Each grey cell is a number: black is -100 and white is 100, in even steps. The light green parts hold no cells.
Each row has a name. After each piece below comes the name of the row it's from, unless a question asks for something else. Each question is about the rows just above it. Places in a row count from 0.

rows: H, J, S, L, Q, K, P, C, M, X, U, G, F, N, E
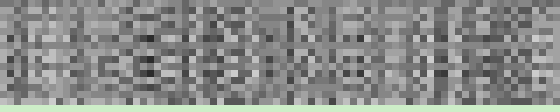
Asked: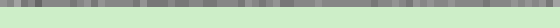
P
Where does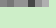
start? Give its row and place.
G, 37
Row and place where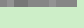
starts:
P, 38
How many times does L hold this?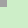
13
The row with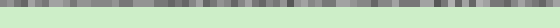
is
N
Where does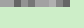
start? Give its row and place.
G, 50

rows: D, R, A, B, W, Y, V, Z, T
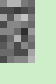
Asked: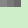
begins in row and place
B, 2
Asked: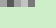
A
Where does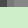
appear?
T
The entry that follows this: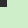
[19]
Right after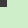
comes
[-42]
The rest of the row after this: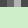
[-5]
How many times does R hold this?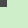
3

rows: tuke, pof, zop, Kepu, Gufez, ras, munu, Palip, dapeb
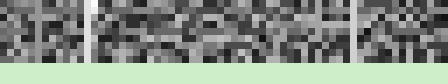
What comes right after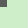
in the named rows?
[-75]
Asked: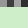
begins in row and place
tuke, 43
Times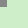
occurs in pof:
16

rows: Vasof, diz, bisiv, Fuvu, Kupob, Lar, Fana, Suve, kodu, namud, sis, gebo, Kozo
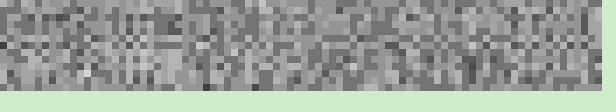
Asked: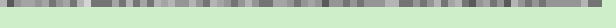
sis
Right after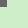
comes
[17]
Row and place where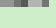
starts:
Suve, 54
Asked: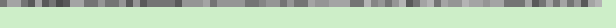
bisiv
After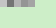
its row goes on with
[ 29  -9  29  17  29  17  -9  -9  17  -9  -9  -9  17  29  -9  -9  17  17
  -9 -30  41  41  -9  -9  17  -9  17  -9  -9  17  -9  17  -9  -9  29  17
  41  -9  29  29  -9  29  -9  29  17  29  -9  -9]
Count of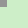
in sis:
29

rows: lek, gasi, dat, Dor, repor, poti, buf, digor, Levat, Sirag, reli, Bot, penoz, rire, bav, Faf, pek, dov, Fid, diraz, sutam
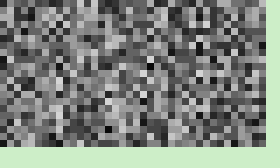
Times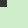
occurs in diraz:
4
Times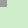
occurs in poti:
5

